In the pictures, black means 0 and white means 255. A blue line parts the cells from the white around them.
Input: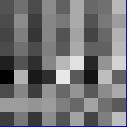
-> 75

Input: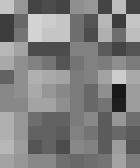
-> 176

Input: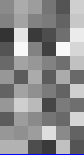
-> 92

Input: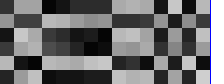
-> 58

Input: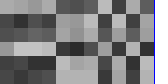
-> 152

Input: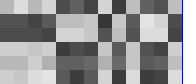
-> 206
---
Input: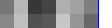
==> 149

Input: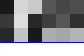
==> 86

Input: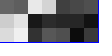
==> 38

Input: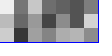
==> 83

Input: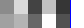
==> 253

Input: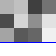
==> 143

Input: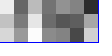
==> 94

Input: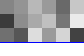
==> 118

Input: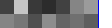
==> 112

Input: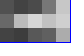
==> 193
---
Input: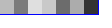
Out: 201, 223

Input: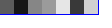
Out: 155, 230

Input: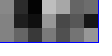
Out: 151, 190

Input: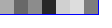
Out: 39, 221

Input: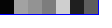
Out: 125, 207

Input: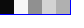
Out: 144, 247
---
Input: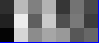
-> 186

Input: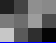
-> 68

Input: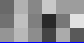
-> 177

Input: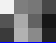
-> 126

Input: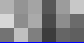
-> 148

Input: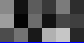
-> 18

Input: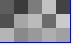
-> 59

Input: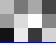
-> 120

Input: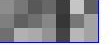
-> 119
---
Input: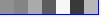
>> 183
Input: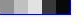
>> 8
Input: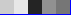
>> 118
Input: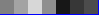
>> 76
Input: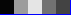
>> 67
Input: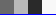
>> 248
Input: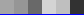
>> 50
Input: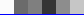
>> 198
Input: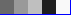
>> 249
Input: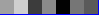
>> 90
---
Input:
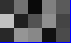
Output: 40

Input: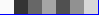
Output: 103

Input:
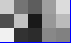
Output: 241

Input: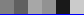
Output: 96

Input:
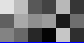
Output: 104

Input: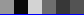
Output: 9

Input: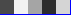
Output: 73
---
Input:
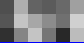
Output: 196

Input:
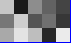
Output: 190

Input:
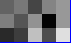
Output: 192

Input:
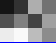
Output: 188

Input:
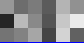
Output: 166

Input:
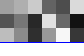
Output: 47
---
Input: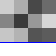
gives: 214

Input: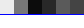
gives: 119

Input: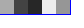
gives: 171

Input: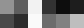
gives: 44

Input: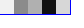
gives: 241

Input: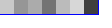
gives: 171

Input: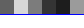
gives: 215

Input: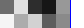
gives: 245

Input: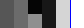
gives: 86
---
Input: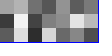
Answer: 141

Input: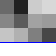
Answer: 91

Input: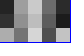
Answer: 189

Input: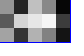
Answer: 231

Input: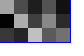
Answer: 63

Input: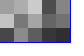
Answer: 165
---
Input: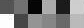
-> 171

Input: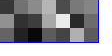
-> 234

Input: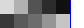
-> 83

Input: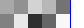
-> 211

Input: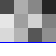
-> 159

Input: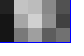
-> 208

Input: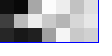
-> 181

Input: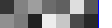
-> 96

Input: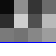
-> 207

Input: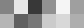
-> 145
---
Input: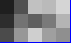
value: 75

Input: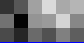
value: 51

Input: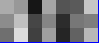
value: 44

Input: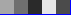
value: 111

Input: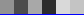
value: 146

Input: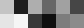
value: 56
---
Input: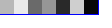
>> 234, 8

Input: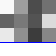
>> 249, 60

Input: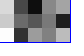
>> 253, 14

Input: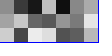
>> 236, 15

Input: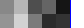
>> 210, 21

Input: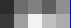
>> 242, 45

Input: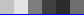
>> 227, 44

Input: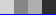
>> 212, 47

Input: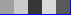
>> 217, 54
